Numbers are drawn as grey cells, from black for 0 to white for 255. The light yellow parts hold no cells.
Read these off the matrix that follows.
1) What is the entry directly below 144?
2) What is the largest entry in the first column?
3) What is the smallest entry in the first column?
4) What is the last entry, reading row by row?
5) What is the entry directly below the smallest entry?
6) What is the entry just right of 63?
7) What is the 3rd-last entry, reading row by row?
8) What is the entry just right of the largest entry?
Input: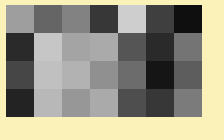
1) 170
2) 158
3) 35
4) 123
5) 116
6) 15
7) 78
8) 63
